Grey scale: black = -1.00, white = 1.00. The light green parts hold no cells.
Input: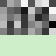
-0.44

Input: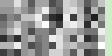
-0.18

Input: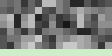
-0.57

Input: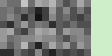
-0.63

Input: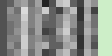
-0.11
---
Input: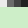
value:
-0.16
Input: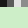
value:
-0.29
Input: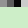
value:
-0.28
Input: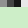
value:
-0.46
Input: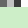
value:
0.52
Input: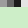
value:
-0.21
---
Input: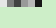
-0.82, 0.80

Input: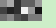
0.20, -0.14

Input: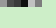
-0.02, 0.20

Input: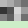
-0.12, 0.01

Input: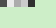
-0.62, -0.39

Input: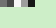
-0.83, -0.11

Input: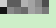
-0.39, -0.85
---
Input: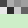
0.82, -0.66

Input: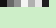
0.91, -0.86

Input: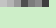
0.53, -0.51

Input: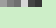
0.69, -0.58

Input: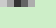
0.59, -0.59

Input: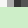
0.93, -0.58
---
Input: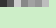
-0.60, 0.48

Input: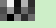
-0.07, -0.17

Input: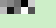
0.16, -0.37

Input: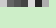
0.59, 0.36

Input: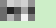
0.06, -0.04

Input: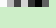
0.97, -0.25
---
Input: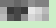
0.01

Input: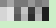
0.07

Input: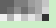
0.54

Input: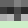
-0.12

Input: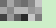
0.55

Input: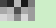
-0.03

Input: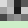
-0.31
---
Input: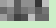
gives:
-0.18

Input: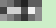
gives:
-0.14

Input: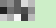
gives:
-0.52

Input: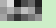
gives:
-0.07

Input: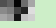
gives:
0.52

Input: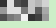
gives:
-0.50

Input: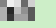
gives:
0.26
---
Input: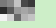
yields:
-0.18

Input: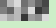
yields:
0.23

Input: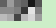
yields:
0.47

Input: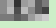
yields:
0.22

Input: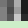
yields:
-0.32

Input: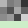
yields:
0.21

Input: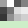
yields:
0.14

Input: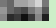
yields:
-0.55

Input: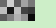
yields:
0.40
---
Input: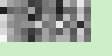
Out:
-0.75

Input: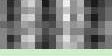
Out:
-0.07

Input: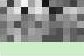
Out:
-0.24

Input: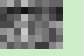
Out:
-0.42

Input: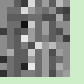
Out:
0.10

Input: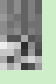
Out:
0.10
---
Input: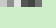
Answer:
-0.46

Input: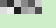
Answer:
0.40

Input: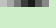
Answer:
-0.30

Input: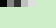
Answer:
0.50

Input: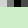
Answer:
-0.98

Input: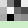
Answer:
0.19

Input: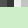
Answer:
0.87
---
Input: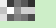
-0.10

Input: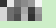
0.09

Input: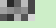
-0.23

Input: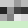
0.58

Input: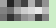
0.38

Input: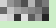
0.41
